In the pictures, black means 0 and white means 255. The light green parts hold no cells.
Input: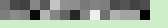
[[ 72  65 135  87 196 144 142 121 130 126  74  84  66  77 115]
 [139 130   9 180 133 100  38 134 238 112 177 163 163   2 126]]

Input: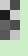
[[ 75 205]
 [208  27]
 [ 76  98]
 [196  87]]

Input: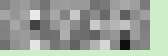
[[149 156 138 116 154 156 153 153 114 121 157 168 158 122 131]
 [150 164 233 130 167 131 200 118 139 105 167  94 140 158 165]
 [166 146  65 112 149 170 141 109 201 167 181 193 158 126 131]
 [150 155 141 111 113 174 112 108  98 140 150  74 157 130 129]
 [144 156 228 163 117 131  98 139 178 213 136  15 126 133 112]]

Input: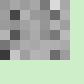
[[167 156 167 122 218 168 152]
 [ 70 178 153 149 107 177 158]
 [146 162 172 150 178 159 155]
 [ 86 155 170 143 121 185 180]
 [154 172 168 176 175 170 118]
 [197 159 180 176 108 156  57]]

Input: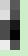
[[ 89 207]
 [ 77 222]
 [ 24  75]
 [  3  75]
 [ 79 236]]

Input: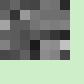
[[101  72  68 118 114  41  84]
 [ 51 153 120 111 111 109 102]
 [ 92  92 116 128 123 129 163]
 [ 91  77  90  72  53  37  94]
 [ 93  81  26 145 141 193 129]
 [ 76  96  45 140 131  68  71]]

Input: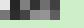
[[ 37 128  50 111  65 230]
 [ 45  68 142 148  94 118]]

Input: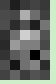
[[ 30  56  67  56  64]
 [ 71 174 109  63  74]
 [ 43  80  30 117  77]
 [111 207 165  82  48]
 [154 127 127  72  41]
 [ 91 112   1 120  51]
 [ 21 113 132  43  79]
 [ 99  60  82  71  66]]
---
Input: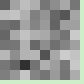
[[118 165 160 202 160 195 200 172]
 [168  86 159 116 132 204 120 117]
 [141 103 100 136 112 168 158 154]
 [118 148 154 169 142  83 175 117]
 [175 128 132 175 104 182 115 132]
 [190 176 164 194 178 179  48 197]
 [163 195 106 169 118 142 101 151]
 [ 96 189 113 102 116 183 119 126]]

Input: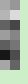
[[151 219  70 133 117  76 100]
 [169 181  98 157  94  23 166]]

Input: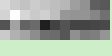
[[ 88 112  73 149]
 [ 95 134  70 126]
 [146 148  68 122]
 [159 148  68 144]
 [183 151  83  86]
 [190 191  66 108]
 [197 208  31 111]
 [204 202 107 141]
 [194 214  99 164]
 [203 253 162 177]
 [217 211  83 202]]

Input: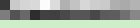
[[179 135]
 [170 112]
 [175  93]
 [202  91]
 [205  72]
 [215  86]
 [195  86]
 [177  73]
 [220  64]
 [252  65]
 [217  45]
 [213 104]
 [202  83]
 [ 56 125]]

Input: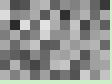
[[ 56 171  93 173 104 183 164 194]
 [101 108 149 160 180 159 160 139]
 [158 177  68 106 170  85 121 204]
 [129 143 196 185 153 181  89  83]
 [142  47 116 144 177 160 197 117]
 [ 98 179 173 144  94 167 185  90]
 [183  88 226 210  90 104 107 159]
 [167 171 108 133 195 136  70 103]
 [ 83 143 221 102 163  77 101 174]
 [ 73 135  42 172 106  95 179 128]
 [180 219 149 125 167 113  91 176]]

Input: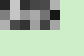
[[177  22 165]
 [ 74 116  65]
 [ 70 169 160]
 [ 46 149  51]
 [199 197  72]
 [ 37 127 176]]

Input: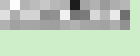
[[182 111 145]
 [174 233 174]
 [155 183 162]
 [178 216 165]
 [165 123 166]
 [ 28 117 177]
 [178 240 171]
 [184 145 159]
 [199 142 160]
 [188 211 165]
 [179 211 166]
 [252 174 161]
 [192 223 177]]
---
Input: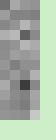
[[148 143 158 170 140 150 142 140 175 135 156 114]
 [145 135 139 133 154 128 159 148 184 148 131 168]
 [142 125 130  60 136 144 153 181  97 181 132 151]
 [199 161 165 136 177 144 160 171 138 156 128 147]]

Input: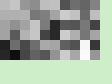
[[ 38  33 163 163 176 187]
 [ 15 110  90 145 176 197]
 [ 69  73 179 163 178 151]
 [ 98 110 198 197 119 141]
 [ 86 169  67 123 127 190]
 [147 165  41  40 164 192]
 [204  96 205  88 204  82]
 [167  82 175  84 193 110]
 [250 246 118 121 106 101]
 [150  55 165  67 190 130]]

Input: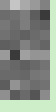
[[143  93 106 111 154  95 113 119 108 147]
 [ 91 147 106 103  58  99 104 108 113 197]
 [106 121 103  96 160 129  97 125 125 169]
 [ 85 109 118 105 148 111 107 103  93 153]
 [139 114 122 115 149 101 114  97  58 129]]

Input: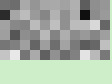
[[196 118 159 162  43 114]
 [232 128  86 136 166 109]
 [117 159 142 132 188 169]
 [170 101 132 187 154 149]
 [ 96 158 184 153 134 167]
 [145 110 131 191 178 169]
 [108 163 174 144 144 162]
 [129 122 140 188 174 176]
 [227  92 153 188  15  93]
 [185 103 134 216 140 143]
 [120 191 159 102 154 150]]

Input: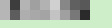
[[182 181]
 [ 93  61]
 [174 180]
 [168 160]
 [164 178]
 [195 208]
 [160 135]
 [120  96]
 [ 42  88]]

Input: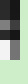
[[243 243  41 127  43  41]
 [116 116  22  62  23  22]]
